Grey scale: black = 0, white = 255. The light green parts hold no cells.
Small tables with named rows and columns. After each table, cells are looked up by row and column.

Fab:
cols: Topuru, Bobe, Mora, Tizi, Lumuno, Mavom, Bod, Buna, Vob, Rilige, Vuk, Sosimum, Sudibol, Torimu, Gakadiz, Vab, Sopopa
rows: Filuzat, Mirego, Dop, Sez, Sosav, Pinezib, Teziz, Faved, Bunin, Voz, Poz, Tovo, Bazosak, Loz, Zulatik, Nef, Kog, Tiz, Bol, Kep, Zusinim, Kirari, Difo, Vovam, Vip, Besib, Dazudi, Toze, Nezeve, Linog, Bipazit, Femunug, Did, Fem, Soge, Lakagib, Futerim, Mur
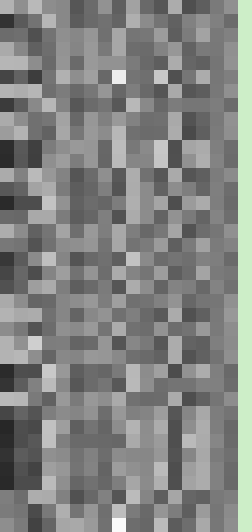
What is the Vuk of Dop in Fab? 119
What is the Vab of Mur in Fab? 119
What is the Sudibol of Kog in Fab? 165
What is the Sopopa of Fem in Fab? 106
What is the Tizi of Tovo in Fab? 143
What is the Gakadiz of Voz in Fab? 95
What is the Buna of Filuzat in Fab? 146

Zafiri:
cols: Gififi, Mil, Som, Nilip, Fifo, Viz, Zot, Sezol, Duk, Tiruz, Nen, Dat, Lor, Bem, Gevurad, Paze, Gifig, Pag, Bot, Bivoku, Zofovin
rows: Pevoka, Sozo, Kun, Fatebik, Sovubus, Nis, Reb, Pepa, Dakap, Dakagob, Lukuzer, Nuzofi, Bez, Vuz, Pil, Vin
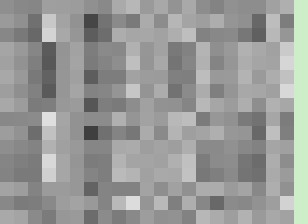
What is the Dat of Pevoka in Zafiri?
168
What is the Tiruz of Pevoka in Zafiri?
183
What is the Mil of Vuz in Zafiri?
157
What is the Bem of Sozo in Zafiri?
164
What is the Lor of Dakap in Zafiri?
184
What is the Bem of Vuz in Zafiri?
144
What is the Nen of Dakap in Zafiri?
162
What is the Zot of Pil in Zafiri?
153
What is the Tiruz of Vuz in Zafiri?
130
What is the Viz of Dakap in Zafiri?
146
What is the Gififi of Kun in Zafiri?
135
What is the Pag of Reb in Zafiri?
168
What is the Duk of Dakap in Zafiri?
176
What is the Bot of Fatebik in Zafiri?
168
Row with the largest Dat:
Pil

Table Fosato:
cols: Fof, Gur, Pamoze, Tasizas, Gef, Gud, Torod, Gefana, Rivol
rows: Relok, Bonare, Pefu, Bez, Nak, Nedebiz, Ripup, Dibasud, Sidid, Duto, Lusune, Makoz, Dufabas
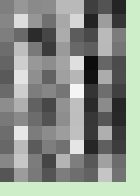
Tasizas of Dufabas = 84
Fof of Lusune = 103
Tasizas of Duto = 140
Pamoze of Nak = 152
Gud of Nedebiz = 182
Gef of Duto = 157
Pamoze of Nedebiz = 143
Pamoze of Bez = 121
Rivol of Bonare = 53
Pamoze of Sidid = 108
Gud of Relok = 185
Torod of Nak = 12
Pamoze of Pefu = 43
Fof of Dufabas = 85
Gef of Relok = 185
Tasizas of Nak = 141

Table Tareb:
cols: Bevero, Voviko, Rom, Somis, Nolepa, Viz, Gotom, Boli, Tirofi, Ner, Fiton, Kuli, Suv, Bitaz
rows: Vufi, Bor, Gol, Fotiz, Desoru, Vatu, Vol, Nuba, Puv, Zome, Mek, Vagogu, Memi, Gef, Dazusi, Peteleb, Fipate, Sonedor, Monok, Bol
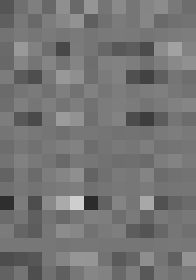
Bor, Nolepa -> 135
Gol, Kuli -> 120
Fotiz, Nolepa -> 72
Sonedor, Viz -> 119
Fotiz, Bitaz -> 131
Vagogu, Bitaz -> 122
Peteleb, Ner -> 122
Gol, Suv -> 123
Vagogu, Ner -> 111
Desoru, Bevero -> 104

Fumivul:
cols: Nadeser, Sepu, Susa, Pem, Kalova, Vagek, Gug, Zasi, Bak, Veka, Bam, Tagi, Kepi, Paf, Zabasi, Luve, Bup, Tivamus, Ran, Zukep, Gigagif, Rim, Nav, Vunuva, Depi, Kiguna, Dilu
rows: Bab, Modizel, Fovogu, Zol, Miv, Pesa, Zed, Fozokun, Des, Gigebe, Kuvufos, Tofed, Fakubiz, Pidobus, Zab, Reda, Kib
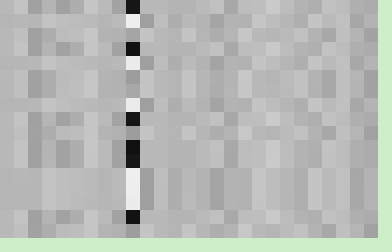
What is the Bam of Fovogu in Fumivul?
196
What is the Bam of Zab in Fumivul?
159
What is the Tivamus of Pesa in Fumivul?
199
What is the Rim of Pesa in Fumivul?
193
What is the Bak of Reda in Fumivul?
162
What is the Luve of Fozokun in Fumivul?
164
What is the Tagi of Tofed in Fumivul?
185
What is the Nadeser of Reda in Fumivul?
184
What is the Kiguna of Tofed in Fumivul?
175
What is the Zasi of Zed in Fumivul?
179
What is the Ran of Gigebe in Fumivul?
184
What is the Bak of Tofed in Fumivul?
163
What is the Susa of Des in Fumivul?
161
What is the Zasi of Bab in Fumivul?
186

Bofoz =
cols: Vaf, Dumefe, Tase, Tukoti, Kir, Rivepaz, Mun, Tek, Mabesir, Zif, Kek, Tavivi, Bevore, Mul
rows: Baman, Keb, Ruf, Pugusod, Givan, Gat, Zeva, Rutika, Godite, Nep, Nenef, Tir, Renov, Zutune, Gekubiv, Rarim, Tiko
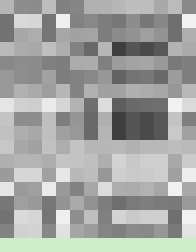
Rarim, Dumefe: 217
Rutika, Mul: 218
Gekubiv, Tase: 153
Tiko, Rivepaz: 165
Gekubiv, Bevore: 121
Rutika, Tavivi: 110
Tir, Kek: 206
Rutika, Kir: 213
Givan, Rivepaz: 171
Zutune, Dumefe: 154
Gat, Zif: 115
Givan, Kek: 165
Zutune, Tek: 220

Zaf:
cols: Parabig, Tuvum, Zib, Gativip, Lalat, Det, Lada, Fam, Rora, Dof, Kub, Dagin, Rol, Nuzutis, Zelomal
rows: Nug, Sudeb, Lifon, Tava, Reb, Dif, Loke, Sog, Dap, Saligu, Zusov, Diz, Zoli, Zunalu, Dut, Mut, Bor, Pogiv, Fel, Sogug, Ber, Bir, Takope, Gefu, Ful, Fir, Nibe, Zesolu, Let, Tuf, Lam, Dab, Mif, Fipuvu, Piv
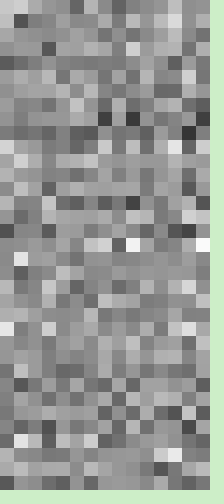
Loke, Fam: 133
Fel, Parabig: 138
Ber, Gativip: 199
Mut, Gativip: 180
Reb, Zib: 126
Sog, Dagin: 165
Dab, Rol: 145

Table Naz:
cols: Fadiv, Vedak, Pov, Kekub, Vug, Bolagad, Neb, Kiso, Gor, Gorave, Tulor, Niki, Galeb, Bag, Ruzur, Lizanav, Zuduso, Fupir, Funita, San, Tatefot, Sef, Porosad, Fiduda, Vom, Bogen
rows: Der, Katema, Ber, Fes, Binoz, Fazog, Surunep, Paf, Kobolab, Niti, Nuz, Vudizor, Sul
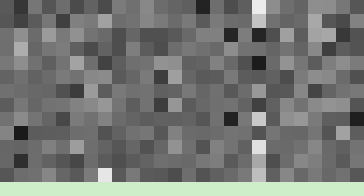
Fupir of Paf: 99
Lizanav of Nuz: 129
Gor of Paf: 116
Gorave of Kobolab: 100
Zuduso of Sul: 106
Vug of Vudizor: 85
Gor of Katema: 109
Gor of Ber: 78
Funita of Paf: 65
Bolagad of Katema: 128

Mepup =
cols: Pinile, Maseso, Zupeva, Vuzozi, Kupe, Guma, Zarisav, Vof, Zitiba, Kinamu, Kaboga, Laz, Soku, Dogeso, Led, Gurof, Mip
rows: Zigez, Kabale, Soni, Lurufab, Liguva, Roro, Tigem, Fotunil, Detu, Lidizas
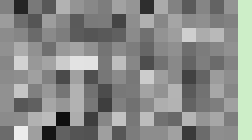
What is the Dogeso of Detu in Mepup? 181
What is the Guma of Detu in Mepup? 173
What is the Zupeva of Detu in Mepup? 178
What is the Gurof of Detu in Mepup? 167
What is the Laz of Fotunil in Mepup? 174
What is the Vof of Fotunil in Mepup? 62
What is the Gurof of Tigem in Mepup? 167
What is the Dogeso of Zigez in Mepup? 90

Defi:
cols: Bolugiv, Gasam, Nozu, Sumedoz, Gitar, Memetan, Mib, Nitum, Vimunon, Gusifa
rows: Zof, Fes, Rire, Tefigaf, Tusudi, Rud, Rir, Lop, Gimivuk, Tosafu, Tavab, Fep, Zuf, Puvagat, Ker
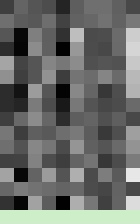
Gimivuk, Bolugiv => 63
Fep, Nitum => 55
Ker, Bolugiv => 50
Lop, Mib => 84
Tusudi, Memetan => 140
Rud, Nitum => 133
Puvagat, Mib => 76
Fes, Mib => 103
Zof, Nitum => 111
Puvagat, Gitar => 100
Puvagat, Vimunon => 99
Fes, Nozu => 88
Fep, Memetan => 100
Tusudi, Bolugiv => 165
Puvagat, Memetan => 105
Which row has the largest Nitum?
Rud

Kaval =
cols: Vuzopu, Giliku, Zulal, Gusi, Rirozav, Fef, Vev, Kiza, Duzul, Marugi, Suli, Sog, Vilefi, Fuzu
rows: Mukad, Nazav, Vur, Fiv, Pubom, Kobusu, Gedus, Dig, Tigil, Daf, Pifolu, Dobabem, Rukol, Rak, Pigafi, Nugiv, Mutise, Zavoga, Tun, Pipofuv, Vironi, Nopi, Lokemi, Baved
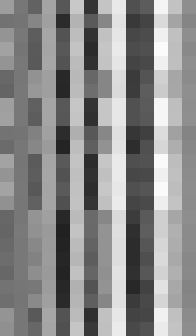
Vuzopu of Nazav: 114
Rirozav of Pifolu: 36
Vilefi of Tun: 169
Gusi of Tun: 156
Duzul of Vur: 230
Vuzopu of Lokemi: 148
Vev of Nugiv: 106
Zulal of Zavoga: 136
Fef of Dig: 198
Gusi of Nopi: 160
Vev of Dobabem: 44
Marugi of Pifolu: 45
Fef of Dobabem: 195
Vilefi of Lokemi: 192
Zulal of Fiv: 90
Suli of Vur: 76
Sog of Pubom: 240
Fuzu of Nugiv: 142
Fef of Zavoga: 187

